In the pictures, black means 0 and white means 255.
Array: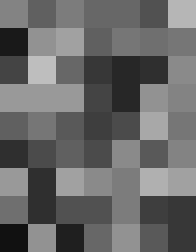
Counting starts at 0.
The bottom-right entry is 55
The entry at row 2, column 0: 68
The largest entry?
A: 190
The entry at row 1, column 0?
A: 25
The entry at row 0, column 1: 96
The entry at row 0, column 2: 124
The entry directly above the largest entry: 146
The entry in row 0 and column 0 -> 131
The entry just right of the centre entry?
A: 75
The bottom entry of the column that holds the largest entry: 146
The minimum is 17

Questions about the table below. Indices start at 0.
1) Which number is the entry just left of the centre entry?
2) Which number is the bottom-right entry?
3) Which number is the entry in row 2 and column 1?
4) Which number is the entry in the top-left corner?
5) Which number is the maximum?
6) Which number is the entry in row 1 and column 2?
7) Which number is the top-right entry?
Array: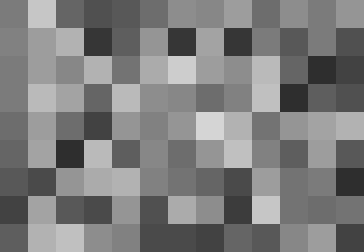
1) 129
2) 66
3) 157
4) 123
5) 213
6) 178
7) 149

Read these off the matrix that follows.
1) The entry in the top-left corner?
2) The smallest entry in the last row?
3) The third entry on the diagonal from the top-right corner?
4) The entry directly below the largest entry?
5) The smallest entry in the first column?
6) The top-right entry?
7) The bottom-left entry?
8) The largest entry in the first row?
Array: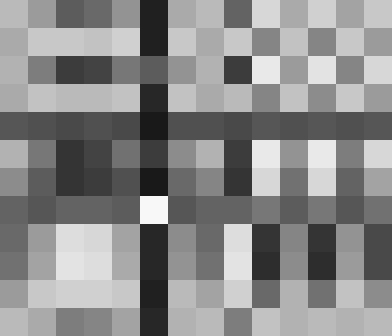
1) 186
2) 39
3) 227
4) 39
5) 86
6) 200
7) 186
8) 215

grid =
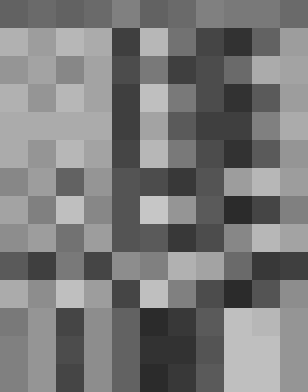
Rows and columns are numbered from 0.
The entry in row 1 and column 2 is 183
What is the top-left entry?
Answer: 98
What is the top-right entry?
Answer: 106
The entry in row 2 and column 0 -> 149
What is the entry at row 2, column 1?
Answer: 163
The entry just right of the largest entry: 149
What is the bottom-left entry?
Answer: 128
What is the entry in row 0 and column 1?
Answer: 106
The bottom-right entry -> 149
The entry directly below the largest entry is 90
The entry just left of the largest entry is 84
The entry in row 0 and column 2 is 98
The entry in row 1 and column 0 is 177
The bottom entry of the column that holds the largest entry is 43
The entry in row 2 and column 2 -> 135
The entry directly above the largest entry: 76

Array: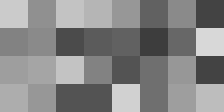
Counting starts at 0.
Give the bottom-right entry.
189
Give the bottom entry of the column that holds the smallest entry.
111
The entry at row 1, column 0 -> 130
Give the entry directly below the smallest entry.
111
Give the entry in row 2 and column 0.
158
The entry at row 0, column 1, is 144
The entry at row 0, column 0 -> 203
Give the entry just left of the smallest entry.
97
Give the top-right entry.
67
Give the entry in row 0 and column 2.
195

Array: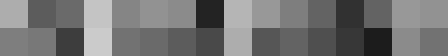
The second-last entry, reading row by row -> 139
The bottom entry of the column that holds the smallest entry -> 28
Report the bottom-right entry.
114
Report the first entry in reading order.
173
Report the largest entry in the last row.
203
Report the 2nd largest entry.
196
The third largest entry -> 181
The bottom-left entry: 126
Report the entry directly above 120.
92
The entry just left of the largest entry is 61

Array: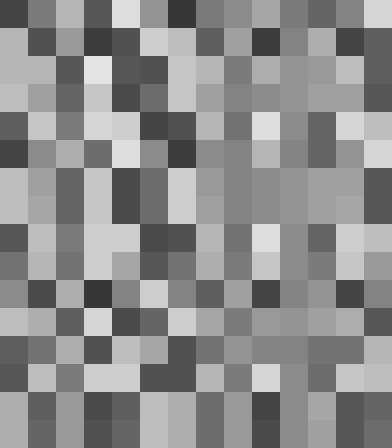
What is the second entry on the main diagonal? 81
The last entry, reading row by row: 109
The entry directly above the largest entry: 61
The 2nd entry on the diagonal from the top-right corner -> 69
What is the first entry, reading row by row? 69
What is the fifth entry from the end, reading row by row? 75
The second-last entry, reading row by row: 87
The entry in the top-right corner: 213
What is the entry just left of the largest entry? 87
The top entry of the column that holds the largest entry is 87
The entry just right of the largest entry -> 87
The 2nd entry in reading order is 123
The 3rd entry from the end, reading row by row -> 160
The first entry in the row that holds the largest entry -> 181
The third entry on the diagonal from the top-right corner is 153
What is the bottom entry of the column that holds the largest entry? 81
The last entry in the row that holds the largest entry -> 95
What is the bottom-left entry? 173
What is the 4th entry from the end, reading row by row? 139
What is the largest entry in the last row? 189
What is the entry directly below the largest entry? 197

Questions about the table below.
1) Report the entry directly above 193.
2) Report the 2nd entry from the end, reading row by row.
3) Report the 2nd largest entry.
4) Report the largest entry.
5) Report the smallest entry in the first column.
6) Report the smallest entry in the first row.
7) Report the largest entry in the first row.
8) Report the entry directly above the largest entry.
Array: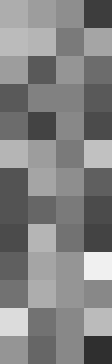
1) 75
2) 136
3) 220
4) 240
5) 75
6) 61
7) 173
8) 67
